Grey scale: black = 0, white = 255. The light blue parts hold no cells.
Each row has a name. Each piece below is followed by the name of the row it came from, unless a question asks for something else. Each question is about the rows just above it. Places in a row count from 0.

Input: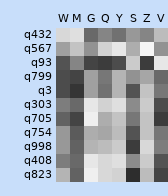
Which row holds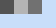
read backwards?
q3
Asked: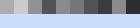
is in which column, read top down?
S
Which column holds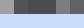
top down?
W
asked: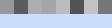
q754
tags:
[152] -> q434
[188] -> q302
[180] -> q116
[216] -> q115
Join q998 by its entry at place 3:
q302

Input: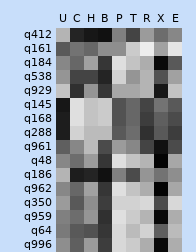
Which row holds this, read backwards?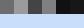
q412
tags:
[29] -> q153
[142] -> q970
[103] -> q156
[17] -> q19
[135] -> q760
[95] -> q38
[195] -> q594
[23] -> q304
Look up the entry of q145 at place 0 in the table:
q304
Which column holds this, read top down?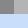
U
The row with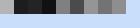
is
q186

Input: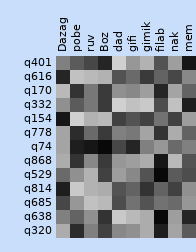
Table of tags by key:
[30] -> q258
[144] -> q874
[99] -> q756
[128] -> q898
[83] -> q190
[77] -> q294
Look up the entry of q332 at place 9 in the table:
q258
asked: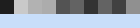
q814
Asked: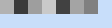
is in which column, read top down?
gimik
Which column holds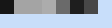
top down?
Dazag

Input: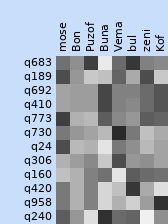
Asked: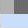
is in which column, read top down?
Vema
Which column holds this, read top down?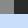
Vema
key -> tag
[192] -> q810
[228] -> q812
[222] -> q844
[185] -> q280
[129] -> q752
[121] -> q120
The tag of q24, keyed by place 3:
q812
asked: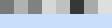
q420
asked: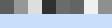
q240
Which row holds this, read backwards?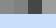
q410
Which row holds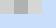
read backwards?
q958

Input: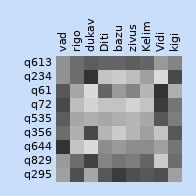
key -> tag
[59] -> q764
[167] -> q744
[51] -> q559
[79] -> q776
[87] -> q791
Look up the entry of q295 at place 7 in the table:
q776
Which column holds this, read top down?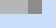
zivus
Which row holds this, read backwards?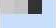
q234
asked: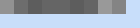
q613

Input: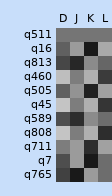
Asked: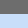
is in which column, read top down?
L
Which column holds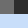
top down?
L
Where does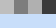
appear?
q460
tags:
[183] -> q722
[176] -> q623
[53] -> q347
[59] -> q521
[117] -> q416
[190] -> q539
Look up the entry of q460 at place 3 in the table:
q521
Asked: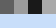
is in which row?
q16

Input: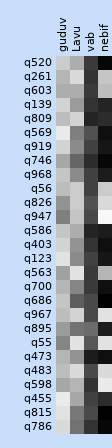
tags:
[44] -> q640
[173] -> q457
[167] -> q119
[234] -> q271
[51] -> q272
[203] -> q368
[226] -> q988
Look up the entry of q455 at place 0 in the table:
q271
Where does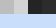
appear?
q809
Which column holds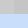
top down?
Lavu

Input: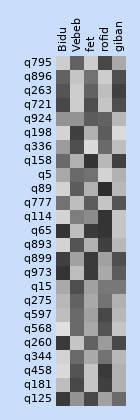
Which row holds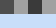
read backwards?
q899
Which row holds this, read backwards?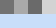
q344
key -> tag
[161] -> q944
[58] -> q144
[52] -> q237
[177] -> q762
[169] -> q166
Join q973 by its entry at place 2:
q144
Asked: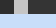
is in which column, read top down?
rofid
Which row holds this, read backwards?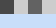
q795
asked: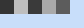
q973

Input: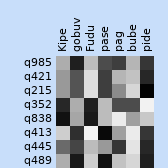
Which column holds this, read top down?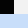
pide
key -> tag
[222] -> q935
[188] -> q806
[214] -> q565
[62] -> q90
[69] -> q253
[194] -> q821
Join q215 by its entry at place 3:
q90
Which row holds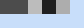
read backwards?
q352
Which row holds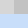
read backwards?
q489
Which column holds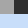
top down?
gobuv
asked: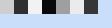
q413
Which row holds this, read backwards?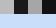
q838

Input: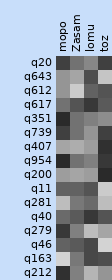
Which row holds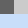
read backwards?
q612
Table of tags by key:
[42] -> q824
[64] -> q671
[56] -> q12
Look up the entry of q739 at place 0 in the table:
q671
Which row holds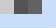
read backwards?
q11
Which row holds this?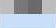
q281
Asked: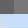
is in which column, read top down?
Zasam
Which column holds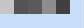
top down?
toz

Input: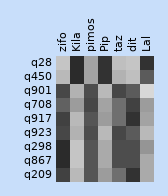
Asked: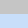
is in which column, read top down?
Kila
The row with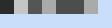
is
q867

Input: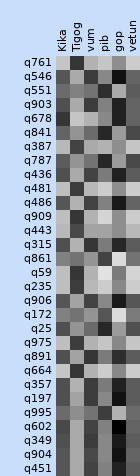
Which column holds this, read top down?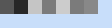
pib
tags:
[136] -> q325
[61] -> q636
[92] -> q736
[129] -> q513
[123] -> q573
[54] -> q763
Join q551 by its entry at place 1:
q513
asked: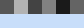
q486
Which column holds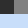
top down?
pib
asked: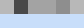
q443
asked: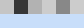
q664

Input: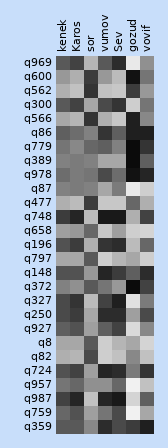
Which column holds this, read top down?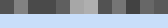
kenek
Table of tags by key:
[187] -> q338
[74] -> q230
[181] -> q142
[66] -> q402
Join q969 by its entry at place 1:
q402
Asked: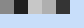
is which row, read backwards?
q566
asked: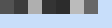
q196

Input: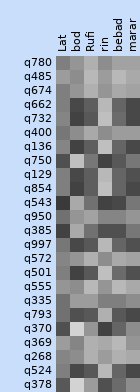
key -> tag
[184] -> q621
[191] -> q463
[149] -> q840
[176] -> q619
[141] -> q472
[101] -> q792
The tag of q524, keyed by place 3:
q621
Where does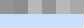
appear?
q555
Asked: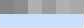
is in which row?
q268
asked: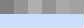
q674
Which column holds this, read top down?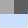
Rufi
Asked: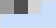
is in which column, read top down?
bod
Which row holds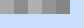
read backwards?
q572

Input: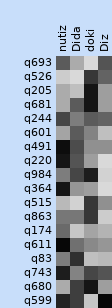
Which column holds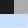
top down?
nutiz
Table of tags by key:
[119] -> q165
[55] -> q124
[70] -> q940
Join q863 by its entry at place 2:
q124
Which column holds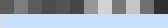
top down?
Dida
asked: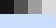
q220
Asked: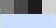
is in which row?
q984
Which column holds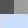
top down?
Diz

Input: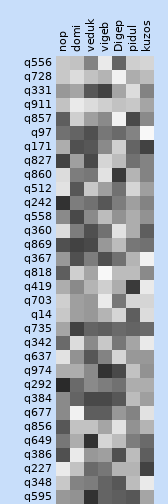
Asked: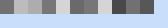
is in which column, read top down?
Digep
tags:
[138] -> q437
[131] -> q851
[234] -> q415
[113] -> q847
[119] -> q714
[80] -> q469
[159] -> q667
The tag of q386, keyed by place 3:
q667
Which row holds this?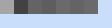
q735
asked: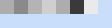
q419

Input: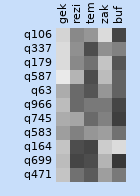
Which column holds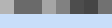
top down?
rezi
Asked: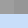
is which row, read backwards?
q583
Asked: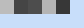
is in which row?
q699
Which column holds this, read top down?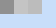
zak
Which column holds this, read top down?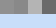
rezi

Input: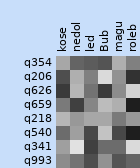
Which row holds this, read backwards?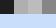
q659
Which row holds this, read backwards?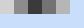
q626
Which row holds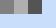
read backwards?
q354
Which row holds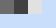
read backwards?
q341

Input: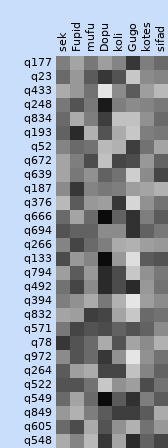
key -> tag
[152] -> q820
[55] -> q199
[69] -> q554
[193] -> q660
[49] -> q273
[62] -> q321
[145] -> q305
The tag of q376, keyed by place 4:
q199
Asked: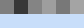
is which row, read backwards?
q177
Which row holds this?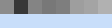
q187
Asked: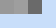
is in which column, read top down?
kotes

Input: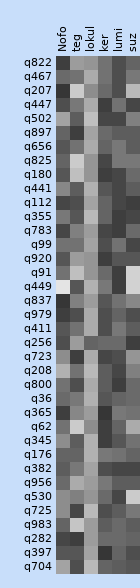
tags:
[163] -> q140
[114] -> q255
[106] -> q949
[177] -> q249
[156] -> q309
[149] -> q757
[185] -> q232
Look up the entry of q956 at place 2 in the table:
q309
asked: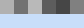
q208
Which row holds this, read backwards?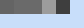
q282
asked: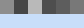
q725
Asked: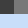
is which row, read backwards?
q449
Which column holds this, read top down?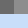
Nofo
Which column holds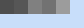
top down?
teg

